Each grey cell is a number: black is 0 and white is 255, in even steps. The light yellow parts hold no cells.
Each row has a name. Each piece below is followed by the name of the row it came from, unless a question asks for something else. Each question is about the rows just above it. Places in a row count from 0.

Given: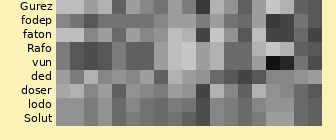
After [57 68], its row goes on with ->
[115  87]
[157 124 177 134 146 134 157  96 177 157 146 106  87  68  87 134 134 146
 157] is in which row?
ded
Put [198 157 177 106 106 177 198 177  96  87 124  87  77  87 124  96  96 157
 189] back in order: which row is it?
Rafo
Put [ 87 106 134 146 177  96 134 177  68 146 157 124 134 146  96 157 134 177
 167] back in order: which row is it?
doser
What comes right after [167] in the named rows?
[177]
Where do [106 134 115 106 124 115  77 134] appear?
lodo
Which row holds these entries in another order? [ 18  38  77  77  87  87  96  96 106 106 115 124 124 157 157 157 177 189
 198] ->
vun

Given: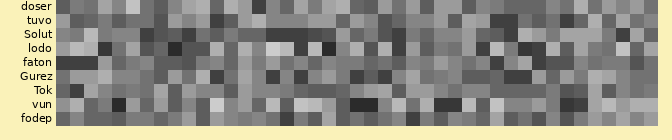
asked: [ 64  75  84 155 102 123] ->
Solut
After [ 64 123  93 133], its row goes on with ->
[123 102 164  93 114  84 133  84 123 155 133 164 133 155]
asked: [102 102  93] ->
fodep
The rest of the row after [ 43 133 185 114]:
[175  55  55 185  93 194 133 133 155 123  55  64 164 185 155 175 175]
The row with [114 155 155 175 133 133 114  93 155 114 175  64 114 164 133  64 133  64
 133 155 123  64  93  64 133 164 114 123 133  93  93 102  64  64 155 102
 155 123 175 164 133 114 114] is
Gurez
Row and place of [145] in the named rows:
vun, 0
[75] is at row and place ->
Solut, 18

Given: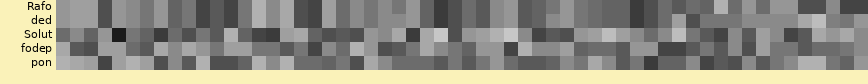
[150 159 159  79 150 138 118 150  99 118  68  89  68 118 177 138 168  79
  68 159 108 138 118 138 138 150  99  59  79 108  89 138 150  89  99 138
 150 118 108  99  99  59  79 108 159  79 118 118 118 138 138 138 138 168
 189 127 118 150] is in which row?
ded
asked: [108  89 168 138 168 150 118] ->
fodep
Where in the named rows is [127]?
ded, 55

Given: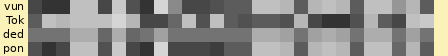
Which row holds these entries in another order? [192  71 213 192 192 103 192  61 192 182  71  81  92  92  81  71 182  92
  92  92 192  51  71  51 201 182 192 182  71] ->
pon
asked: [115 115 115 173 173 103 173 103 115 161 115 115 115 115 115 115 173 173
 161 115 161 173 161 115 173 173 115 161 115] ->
ded
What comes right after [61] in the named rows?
[92]

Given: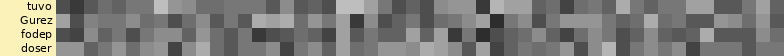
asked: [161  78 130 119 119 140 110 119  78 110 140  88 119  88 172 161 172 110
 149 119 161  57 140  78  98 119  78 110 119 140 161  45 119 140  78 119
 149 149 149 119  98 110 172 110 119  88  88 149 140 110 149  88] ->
Gurez
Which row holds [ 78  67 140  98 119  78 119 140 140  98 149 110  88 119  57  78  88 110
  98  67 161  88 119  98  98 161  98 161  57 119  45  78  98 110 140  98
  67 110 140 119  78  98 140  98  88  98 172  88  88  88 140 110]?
fodep
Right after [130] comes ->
[119]

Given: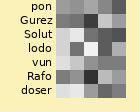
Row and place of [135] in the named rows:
pon, 3
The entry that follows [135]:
[92]
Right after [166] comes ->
[135]
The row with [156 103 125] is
doser
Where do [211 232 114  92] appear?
Solut
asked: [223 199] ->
vun
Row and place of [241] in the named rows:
lodo, 2

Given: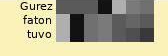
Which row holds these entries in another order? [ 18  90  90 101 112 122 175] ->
faton
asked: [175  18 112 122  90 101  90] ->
faton
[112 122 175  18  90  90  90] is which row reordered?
Gurez

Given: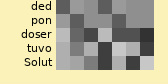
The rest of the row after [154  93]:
[143 143  93 143 143]
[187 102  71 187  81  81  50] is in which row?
doser
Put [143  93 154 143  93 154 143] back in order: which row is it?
ded
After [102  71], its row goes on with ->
[187  81  81  50]
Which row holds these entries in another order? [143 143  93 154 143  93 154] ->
ded
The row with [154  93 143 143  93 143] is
pon
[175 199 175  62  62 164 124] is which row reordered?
Solut

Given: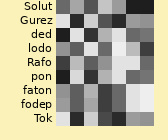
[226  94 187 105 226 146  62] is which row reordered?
Rafo
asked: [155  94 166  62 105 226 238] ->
fodep
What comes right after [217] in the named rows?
[51]
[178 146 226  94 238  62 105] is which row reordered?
faton
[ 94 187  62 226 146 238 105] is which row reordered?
lodo

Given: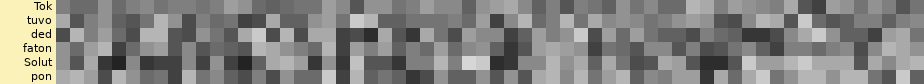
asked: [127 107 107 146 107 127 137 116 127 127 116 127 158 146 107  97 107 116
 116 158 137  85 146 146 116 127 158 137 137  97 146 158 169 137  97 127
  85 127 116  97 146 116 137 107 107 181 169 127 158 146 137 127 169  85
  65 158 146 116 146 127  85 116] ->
Tok
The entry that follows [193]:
[85]

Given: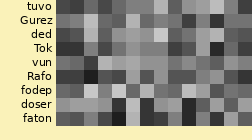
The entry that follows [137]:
[115]
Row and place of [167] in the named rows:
vun, 5
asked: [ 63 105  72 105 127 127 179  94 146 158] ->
tuvo
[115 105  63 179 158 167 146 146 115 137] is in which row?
vun

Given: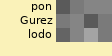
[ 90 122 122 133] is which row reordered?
Gurez
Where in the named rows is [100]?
lodo, 0
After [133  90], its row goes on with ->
[122]
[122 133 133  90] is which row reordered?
pon
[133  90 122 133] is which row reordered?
pon

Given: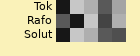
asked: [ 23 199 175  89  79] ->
Solut
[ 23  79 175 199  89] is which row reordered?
Solut
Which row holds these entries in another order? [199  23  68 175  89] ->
Rafo

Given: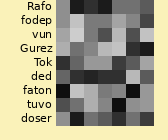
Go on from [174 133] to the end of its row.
[ 15 143 152]
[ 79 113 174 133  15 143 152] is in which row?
tuvo
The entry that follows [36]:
[48]
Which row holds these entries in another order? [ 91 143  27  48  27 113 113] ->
Rafo
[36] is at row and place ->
ded, 2

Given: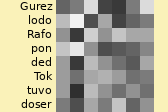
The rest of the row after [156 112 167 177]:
[156 112 123]
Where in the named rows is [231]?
pon, 1
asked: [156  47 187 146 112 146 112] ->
tuvo
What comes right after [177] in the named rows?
[156]
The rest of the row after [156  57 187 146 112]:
[ 89 167]

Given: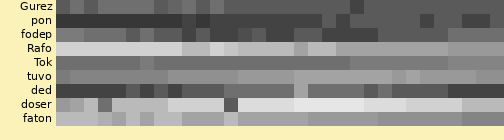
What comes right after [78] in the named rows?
[90]
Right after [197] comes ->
[186]
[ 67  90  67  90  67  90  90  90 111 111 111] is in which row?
ded
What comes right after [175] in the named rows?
[163]
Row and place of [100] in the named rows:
Gurez, 8

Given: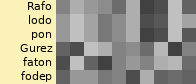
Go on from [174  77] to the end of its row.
[ 88 192 163]
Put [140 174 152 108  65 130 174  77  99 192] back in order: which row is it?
Rafo
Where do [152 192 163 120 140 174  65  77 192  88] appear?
pon
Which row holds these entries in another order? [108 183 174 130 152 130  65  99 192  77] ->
faton
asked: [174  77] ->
lodo
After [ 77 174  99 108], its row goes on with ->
[99]

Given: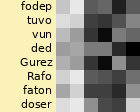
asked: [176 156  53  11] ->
Gurez
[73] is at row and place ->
doser, 3
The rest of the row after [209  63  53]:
[ 82 133]
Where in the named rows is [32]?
fodep, 4
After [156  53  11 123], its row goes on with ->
[102]
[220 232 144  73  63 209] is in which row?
doser
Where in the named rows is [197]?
fodep, 0

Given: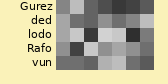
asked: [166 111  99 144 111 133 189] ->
ded
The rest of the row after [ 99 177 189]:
[111  90]
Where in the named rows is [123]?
lodo, 6
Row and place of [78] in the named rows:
Gurez, 3
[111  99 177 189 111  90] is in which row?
vun
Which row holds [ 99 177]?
vun

